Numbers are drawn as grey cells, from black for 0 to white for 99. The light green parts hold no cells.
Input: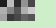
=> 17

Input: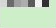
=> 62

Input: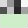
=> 21

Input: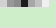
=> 54

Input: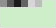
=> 11

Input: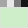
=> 47

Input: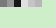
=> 9
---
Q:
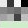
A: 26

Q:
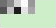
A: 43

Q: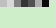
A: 32

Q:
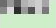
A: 37

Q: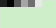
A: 33

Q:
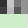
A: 34
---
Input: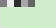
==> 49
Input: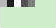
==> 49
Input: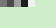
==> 46
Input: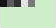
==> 36
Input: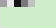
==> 63
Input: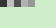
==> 59
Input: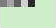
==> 48
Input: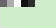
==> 40
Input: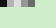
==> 58
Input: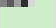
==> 50
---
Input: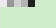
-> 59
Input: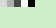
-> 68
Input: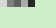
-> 49
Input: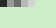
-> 59
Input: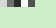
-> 43
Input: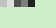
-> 87
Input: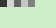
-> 83
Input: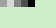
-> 84
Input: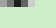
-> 45
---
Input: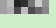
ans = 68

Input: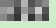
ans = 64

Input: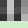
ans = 75

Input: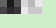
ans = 16

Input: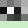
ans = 96

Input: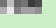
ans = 90
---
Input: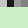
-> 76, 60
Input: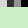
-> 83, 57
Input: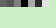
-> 88, 66
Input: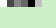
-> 96, 75
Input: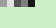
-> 87, 61
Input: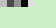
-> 86, 74
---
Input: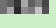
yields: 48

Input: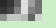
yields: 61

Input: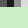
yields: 56

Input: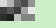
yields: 29

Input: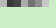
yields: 55

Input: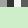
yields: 95

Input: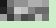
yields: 68
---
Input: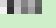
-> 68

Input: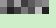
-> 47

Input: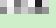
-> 13

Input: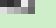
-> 91

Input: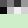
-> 20

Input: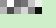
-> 77

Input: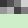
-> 48
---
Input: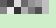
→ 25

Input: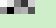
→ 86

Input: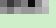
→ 22

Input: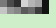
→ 29

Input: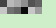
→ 72

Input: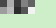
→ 67
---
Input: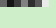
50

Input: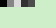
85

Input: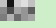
64

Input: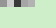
22

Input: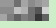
69

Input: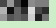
17

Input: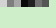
3

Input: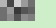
22

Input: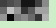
20
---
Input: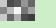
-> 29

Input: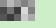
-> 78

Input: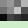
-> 20

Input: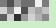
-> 69

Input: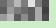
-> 66

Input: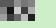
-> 73
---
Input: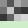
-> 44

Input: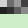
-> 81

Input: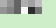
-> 68

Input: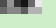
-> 30

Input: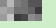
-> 65

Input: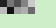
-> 13
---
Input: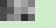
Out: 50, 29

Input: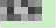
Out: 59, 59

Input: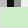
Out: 93, 73

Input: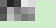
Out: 85, 35

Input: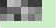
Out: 24, 51

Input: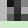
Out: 51, 72

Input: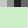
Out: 40, 77

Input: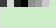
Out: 78, 23
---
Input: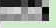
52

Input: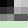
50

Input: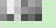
52

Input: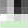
97

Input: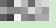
37

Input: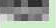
83

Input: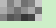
50
